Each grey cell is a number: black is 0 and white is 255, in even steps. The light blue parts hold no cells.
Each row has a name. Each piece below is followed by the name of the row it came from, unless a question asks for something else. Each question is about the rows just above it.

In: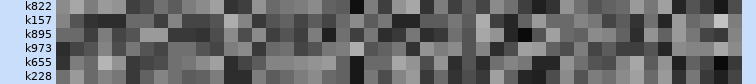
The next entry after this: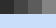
[132]
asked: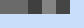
k157
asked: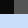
k895
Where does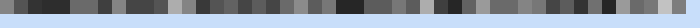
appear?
k157
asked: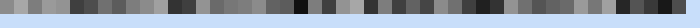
k822
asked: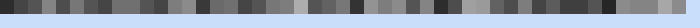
k973

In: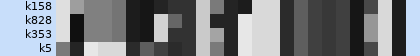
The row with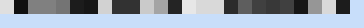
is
k353
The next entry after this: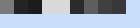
[64]

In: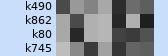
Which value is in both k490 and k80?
[168]
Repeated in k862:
[176]
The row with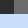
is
k490
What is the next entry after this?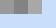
[46]
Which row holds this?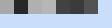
k80
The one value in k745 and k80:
[59]

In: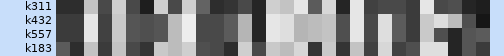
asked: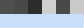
k183
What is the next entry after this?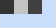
[215]
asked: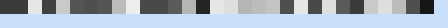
k432
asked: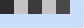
k183
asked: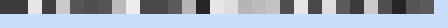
k557

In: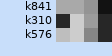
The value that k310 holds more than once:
[39]
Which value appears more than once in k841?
[169]
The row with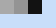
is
k841

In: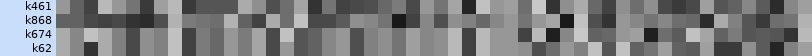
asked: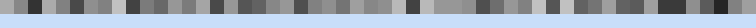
k62
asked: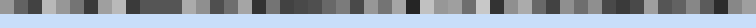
k461

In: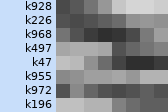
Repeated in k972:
[82]
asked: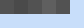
k972
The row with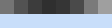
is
k968
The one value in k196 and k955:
[179]
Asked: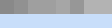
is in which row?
k955

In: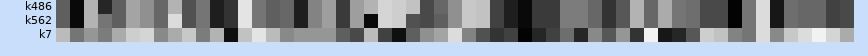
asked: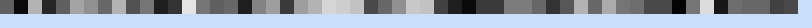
k486

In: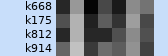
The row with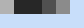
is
k812
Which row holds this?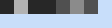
k812
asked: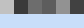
k914

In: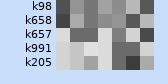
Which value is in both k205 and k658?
[170]
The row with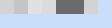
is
k991
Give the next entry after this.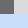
[126]
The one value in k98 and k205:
[162]
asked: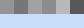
k98

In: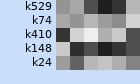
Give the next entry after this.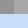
[79]
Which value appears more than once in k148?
[79]
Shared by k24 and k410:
[175]
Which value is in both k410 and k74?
[210]
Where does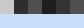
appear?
k148

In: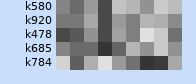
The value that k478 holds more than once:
[73]
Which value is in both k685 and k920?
[181]
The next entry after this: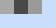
[127]
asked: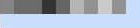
k685
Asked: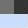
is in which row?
k784
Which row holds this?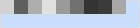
k784
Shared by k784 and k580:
[154]

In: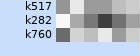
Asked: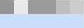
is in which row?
k517
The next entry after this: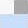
[121]
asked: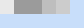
k517
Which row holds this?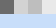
k760
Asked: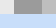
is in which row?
k517

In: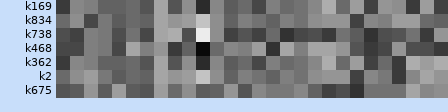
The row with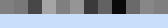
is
k468
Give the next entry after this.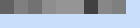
[157]
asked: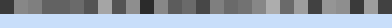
k169
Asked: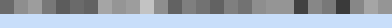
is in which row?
k2

